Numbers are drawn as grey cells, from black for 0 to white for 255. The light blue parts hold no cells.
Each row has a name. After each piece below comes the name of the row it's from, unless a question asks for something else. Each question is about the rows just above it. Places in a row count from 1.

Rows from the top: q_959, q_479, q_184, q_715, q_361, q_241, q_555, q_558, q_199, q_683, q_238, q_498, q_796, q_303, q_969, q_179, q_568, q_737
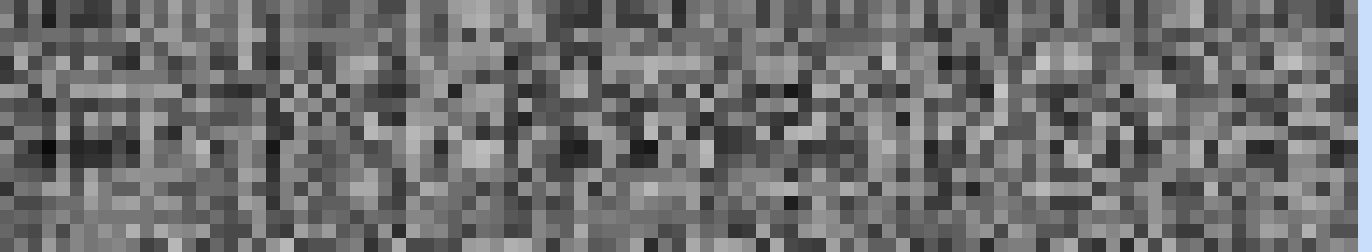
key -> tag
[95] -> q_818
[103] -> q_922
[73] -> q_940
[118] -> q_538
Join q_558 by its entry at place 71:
q_940
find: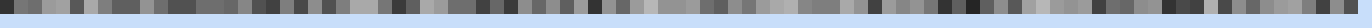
q_303
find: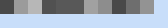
q_683
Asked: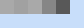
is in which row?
q_199
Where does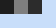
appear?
q_498

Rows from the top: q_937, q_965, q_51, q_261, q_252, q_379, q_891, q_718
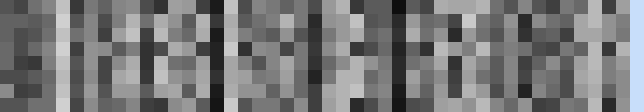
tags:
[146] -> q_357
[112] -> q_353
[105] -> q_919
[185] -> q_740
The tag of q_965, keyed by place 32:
q_353
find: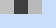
q_51
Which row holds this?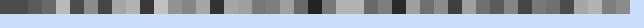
q_379
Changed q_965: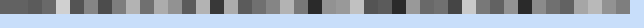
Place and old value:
20, [126]
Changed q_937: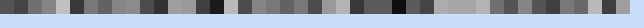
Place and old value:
17, [193]
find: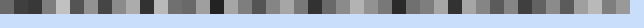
q_252

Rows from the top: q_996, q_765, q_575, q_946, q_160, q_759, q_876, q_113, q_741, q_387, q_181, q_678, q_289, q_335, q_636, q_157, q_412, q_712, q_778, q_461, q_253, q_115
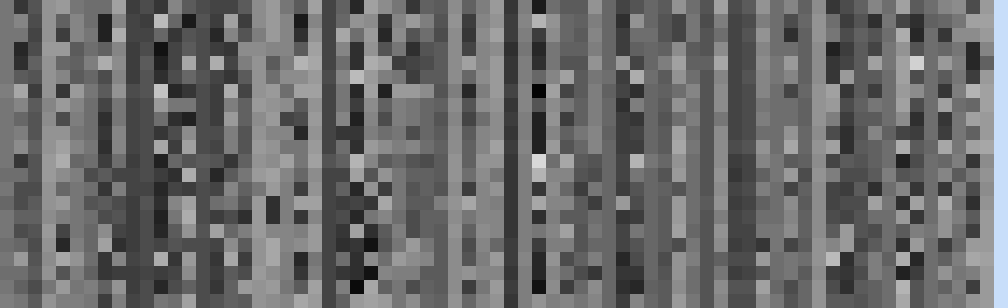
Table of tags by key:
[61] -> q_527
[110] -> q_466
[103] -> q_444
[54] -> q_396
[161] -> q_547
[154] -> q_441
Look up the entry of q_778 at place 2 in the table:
q_441
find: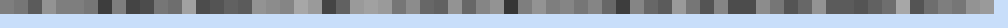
q_115
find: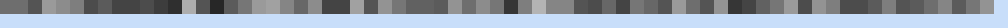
q_289
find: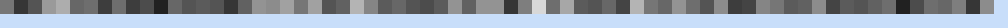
q_678

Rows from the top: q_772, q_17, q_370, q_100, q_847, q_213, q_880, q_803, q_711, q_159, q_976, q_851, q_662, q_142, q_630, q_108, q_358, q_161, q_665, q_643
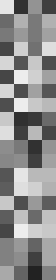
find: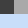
q_665
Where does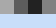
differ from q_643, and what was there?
2, [100]
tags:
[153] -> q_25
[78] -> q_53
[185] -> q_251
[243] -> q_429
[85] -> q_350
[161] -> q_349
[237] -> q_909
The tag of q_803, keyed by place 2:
q_909

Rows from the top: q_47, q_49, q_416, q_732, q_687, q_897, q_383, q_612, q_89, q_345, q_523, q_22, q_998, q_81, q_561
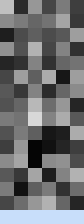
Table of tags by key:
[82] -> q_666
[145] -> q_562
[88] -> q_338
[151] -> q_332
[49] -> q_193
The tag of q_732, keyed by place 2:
q_666
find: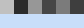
q_47
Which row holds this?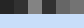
q_687
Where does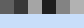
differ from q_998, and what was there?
1, [88]
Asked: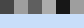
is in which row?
q_897
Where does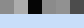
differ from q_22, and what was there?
2, [165]
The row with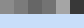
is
q_49

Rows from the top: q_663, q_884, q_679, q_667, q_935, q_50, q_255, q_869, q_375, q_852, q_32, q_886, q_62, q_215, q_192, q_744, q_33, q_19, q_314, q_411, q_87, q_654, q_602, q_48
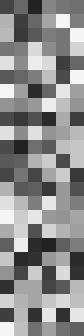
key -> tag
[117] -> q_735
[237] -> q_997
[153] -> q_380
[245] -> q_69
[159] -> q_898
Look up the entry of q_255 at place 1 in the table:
q_69
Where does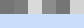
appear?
q_667
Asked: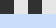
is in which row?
q_602
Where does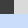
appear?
q_411
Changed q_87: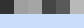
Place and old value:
2, [165]
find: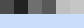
q_32

